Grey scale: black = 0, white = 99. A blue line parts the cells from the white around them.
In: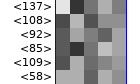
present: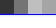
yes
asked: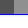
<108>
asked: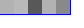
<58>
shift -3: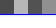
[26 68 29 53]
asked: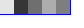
<137>
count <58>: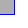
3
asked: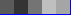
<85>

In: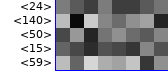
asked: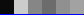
<140>
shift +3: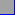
[66]
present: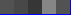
yes

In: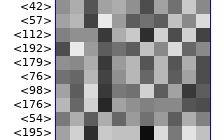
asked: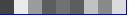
<57>
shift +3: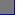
[50]
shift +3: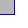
[74]

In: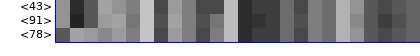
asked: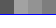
<43>
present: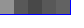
yes
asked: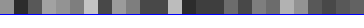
<43>
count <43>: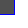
0

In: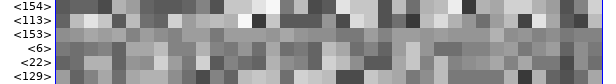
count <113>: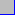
6
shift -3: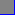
[48]
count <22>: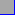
3
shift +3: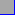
[68]

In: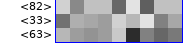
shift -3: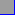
[58]
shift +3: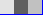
[91 40 78]
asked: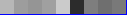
<63>
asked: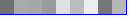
<33>
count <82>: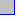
4

